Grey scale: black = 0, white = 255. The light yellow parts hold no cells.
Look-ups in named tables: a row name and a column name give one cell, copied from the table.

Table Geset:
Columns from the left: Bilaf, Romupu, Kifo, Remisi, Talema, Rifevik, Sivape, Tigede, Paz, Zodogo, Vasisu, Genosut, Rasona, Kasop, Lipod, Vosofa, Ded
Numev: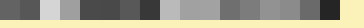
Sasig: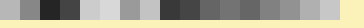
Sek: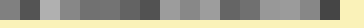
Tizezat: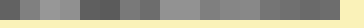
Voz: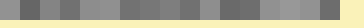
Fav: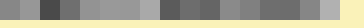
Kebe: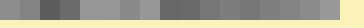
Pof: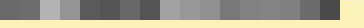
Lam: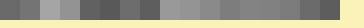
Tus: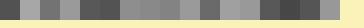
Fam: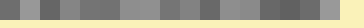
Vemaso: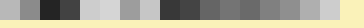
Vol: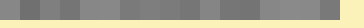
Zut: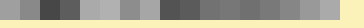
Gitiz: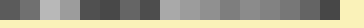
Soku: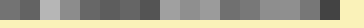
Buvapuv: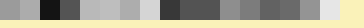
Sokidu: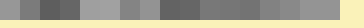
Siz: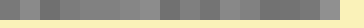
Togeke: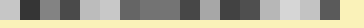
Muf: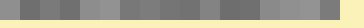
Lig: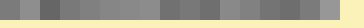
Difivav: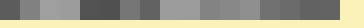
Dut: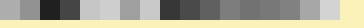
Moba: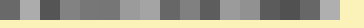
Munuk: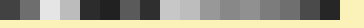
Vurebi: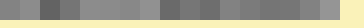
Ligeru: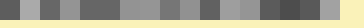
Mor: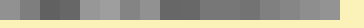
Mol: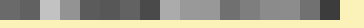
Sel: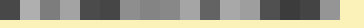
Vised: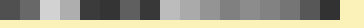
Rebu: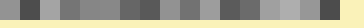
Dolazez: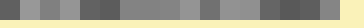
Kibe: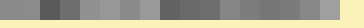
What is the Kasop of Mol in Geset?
139
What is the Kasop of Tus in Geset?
87
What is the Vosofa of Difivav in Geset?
98
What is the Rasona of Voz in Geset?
110
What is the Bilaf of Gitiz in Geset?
91
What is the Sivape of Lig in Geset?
137
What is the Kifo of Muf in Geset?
122
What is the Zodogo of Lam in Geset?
148
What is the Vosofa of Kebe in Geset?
139
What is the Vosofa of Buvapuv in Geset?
148
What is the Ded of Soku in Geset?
67
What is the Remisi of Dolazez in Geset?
149
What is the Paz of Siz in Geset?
113
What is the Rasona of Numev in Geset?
124
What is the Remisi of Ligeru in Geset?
148
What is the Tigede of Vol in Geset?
126
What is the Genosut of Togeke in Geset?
66
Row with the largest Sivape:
Buvapuv

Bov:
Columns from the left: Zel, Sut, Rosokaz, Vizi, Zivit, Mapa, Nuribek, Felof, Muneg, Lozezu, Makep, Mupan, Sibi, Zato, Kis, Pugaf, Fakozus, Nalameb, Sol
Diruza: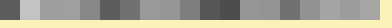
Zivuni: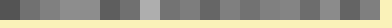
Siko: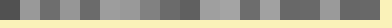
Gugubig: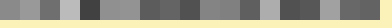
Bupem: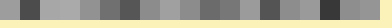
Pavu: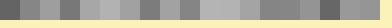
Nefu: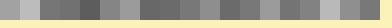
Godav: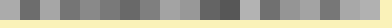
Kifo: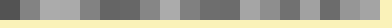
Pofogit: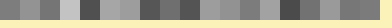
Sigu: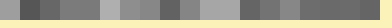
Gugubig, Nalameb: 104
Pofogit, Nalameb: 119
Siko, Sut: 153
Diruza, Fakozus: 164
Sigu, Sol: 101
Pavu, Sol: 149
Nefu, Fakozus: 185
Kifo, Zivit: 130
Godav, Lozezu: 152
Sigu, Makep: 166
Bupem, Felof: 140
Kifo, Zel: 83
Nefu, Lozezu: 120
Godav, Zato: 112
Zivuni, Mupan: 127
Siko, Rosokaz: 110
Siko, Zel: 81

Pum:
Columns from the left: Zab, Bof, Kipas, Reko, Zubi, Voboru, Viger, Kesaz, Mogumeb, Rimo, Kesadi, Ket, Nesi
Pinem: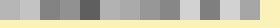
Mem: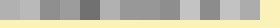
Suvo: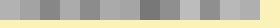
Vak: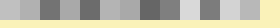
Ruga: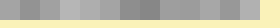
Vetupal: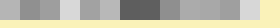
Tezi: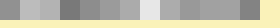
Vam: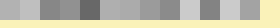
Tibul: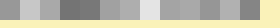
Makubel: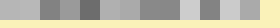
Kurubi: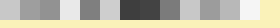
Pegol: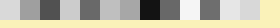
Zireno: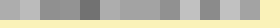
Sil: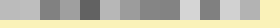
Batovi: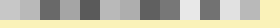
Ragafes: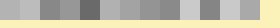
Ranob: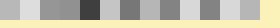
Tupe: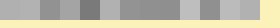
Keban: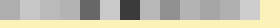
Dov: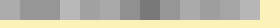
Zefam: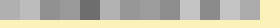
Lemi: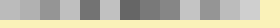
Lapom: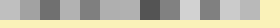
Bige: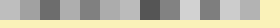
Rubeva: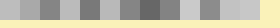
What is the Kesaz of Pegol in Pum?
19
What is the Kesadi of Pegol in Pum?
110
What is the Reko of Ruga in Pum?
182
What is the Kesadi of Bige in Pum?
126
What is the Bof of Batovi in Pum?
185
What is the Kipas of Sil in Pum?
129
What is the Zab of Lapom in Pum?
191
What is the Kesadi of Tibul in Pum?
150
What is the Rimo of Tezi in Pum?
153

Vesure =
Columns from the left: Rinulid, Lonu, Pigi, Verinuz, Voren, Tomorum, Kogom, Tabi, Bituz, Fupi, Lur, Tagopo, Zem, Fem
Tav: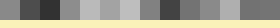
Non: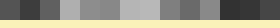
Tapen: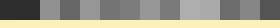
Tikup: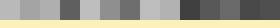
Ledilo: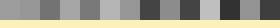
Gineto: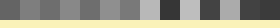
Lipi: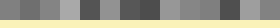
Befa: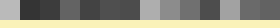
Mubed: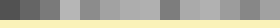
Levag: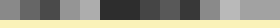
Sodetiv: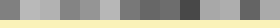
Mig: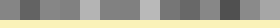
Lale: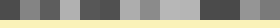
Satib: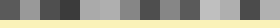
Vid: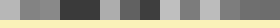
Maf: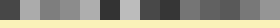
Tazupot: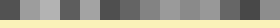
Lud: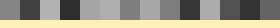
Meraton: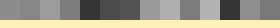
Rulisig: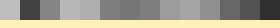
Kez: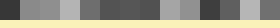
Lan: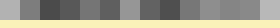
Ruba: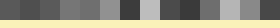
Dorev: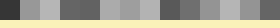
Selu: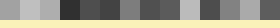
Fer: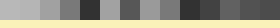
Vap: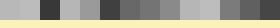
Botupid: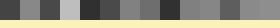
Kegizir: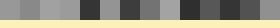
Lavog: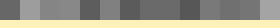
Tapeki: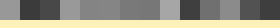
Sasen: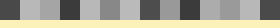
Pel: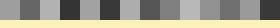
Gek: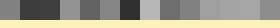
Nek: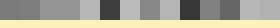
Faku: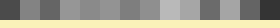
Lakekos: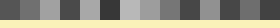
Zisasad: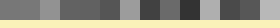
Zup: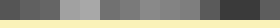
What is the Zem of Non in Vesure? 54
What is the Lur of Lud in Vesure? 172
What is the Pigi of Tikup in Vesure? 175
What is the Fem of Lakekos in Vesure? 66
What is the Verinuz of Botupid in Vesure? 190
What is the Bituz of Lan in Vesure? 79
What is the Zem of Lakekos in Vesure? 110
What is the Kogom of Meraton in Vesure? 83

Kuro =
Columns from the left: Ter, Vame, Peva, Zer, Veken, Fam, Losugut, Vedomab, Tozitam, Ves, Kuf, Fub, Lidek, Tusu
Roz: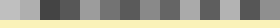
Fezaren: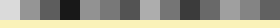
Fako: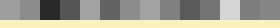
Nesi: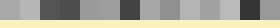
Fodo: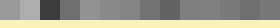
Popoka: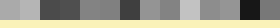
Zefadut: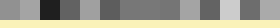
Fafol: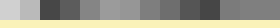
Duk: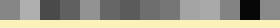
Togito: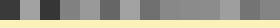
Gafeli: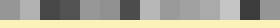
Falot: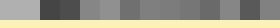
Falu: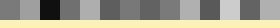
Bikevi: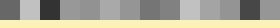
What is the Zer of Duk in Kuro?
96
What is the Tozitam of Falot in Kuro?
124
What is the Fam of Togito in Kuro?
102
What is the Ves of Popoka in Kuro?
194
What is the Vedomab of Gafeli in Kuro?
183
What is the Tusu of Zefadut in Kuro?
170
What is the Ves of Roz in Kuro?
170
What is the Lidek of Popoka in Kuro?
23
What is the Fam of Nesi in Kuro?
158
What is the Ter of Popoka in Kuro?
170
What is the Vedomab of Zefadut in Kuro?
120
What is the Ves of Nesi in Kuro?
180
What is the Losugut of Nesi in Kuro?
67
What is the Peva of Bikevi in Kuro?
51
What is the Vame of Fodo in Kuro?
173
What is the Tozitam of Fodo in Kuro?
99
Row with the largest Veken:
Falu

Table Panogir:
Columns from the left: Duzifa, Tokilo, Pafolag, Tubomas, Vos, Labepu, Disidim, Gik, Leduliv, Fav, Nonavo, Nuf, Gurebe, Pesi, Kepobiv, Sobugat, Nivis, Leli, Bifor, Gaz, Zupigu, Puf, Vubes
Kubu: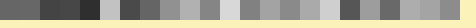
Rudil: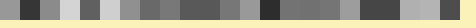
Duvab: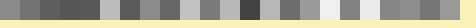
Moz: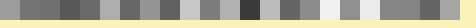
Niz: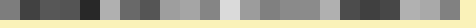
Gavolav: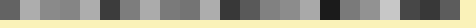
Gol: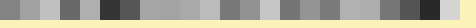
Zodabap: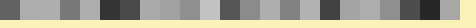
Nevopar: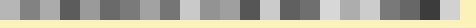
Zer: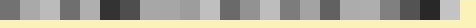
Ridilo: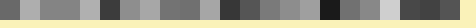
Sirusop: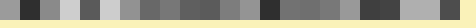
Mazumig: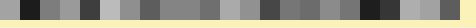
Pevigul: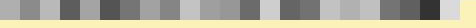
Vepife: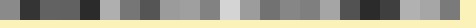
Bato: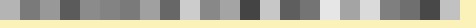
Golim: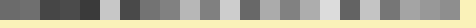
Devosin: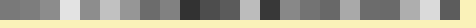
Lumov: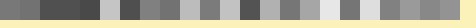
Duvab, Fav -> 194
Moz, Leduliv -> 97
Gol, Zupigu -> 85
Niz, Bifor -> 64
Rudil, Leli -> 157
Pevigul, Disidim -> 117
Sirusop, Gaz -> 67
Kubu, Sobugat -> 170
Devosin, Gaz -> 106
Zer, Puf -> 40
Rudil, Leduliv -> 120
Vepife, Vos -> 43
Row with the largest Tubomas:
Devosin

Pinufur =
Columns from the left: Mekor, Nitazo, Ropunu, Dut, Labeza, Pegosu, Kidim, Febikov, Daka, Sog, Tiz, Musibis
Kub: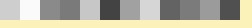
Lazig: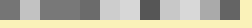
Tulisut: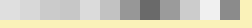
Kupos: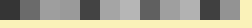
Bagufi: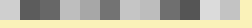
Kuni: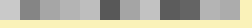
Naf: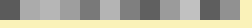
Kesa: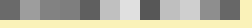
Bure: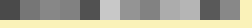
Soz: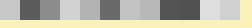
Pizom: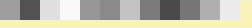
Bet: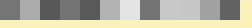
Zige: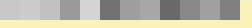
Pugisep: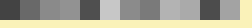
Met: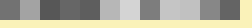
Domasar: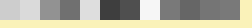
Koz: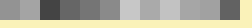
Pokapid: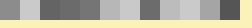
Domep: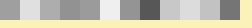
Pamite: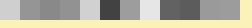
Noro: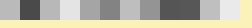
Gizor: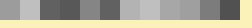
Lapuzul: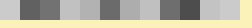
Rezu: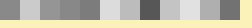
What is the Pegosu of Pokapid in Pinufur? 183
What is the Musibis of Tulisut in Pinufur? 139
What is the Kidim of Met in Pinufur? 212
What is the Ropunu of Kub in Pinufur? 138
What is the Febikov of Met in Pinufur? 125
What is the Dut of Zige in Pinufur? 154
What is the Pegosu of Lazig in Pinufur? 205
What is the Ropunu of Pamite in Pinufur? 137
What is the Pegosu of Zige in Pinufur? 114
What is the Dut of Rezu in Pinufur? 136
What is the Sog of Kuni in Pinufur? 100
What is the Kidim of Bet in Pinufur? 227
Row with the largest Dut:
Pizom

